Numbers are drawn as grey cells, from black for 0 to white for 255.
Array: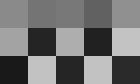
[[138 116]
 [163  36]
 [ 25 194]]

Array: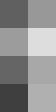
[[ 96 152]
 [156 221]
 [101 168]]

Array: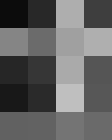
[[ 12  40]
 [133 107]
 [ 38  54]]

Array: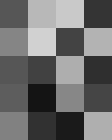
[[ 86 184]
 [133 209]
 [ 86  65]]

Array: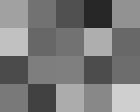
[[161 114]
 [193 103]
 [ 75 126]]

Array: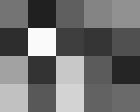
[[116  32]
 [ 45 250]
 [162  51]]

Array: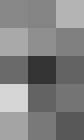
[[136 132]
 [169 143]
 [106  51]]

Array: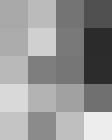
[[168 187]
 [172 208]
 [185 126]]

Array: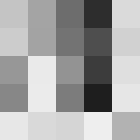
[[196 164]
 [204 163]
 [151 234]]
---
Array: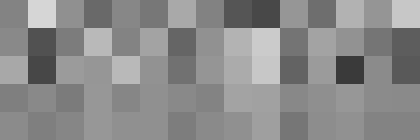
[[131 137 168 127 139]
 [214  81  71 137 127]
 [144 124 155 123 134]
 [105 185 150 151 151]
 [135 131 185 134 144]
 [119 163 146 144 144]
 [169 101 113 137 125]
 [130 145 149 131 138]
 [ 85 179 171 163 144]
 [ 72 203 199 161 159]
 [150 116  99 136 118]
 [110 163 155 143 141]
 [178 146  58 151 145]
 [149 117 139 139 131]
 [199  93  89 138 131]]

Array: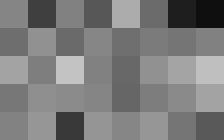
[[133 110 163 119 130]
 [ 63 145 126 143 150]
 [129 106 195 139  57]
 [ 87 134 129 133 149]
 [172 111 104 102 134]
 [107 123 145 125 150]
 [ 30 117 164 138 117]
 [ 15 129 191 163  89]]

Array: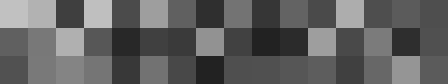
[[193  96  81]
 [178 120 121]
 [ 63 176 132]
 [191  87 117]
 [ 75  40  56]
 [158  64 114]
 [ 96  58  72]
 [ 47 146  34]
 [115  65  79]
 [ 54  34  80]
 [ 99  43  86]
 [ 74 158  93]
 [173  73  64]
 [ 78 123 103]
 [ 91  46 149]
 [ 78  80  91]]

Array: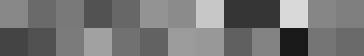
[[135  68]
 [106  80]
 [121 123]
 [ 82 161]
 [103 113]
 [147  98]
 [139 155]
 [199 152]
 [ 53  96]
 [ 53 130]
 [217  25]
 [134 117]
 [127 105]]

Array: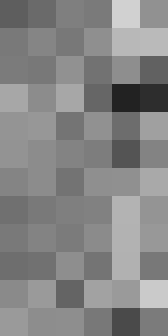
[[ 94 121 123 167 148 147 132 112 121 110 138 154]
 [106 133 120 140 151 140 140 121 131 113 154 141]
 [127 120 145 167 116 131 115 127 123 142 100 142]
 [122 143 114 102 145 125 143 129 139 116 162 120]
 [209 184 142  34 109  84 144 179 178 177 154  74]
 [145 186  97  45 160 131 169 148 152 120 202 123]]

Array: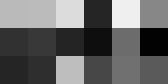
[[186  49  37]
 [187  56  46]
 [220  36 190]
 [ 37  14  71]
 [239 108 112]
 [135   2  90]]
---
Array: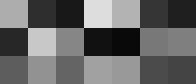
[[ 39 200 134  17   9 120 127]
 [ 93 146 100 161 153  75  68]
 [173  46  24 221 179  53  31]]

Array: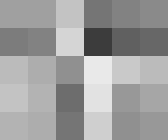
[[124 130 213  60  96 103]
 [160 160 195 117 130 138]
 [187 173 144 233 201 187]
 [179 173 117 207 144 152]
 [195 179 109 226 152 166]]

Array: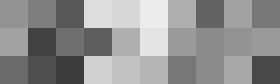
[[162  66 112  93 175 228 154 139 147 154]
 [147 125  87 221 215 236 175  99 162 119]
 [106  79  60 209 193 181 119 139 168  72]]

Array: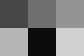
[[182  11 209]
 [ 70 112 148]]

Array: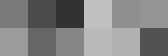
[[155 102 134 185 177  82]
 [121  74  50 192 142 149]]

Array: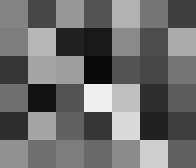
[[ 54 165 158   9  83  70 118]
 [132  70 152  83 178 118  62]
 [145 111 125 105 138 206  97]
 [ 46 165  97  54 218  33  62]
 [111  17  83 239 191  46  91]
 [125 184  33  25 138  76 171]]
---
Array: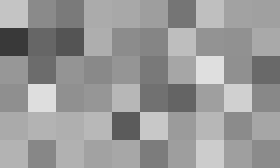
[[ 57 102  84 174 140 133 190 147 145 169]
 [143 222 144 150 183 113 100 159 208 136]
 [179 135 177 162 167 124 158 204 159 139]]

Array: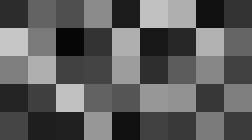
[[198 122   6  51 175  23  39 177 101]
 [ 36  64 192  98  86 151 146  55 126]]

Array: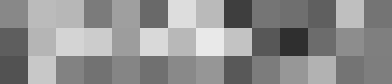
[[ 94 181 212 204 157 217 184 233 195  87  47 108 141 127]]

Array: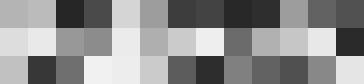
[[221 233 152 140 235 175 203 238 107 177 198 232  42]]

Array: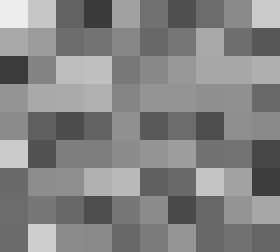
[[168 155 108 115 135 104 118 168 110  87]
 [148 169 171 177 133 148 148 143 144 105]
 [202  81 127 126 140 148 157 114 115  71]
 [108 119 103  77 119 140  73 103 148 167]]

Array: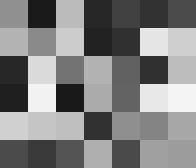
[[179 138 204  34  48 229 207]
 [ 31 242  25 171  99 232 244]
 [ 75  58  84 175  74 160 156]]

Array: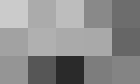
[[162 176 170 169 102]]

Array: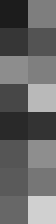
[[ 54  83]
 [ 71 185]
 [ 85 142]
 [103 208]]
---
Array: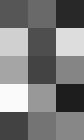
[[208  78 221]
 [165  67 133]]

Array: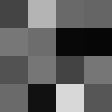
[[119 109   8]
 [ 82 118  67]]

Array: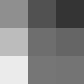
[[188 110 101]
 [235 118 116]]

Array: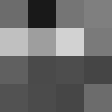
[[192 158 210]
 [ 96  74  77]]

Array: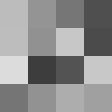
[[189 145 199]
 [220  61  83]]

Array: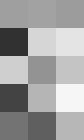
[[ 49 214 228]
 [207 147 196]]
